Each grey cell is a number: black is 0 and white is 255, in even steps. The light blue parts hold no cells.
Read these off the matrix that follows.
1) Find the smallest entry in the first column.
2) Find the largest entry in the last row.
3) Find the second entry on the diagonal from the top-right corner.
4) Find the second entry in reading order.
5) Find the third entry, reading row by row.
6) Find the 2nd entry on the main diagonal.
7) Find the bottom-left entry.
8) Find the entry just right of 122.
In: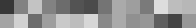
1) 55
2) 215
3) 68
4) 130
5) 195
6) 209
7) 164
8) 221

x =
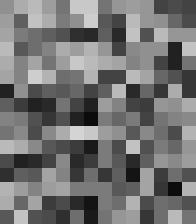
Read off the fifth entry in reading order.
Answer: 116
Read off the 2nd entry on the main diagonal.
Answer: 95
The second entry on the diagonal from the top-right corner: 103
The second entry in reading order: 172
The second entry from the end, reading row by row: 186
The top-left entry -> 144
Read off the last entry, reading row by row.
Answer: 116
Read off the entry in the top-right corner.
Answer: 67
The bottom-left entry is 88
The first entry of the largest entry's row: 116
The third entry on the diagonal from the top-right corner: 186
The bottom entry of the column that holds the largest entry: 110
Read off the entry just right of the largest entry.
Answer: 200
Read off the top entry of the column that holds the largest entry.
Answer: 200
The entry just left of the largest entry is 172

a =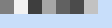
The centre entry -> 166
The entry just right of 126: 242

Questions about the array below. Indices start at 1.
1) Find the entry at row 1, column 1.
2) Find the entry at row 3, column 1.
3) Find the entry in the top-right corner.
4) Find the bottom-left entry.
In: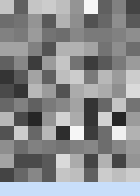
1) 197
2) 129
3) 68
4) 68

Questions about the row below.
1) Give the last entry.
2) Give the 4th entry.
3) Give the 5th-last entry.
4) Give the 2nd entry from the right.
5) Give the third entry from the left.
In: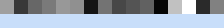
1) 129
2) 122
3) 5
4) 42
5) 103

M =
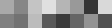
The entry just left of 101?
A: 59
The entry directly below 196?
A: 188
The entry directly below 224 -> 89
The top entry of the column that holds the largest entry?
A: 224
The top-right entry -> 217

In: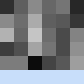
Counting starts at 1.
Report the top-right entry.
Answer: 39
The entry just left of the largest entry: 103
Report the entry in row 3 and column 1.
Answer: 178
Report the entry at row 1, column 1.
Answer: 47
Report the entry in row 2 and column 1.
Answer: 138
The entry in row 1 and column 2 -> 95
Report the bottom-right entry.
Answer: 158
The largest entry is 197
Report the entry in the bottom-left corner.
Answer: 124
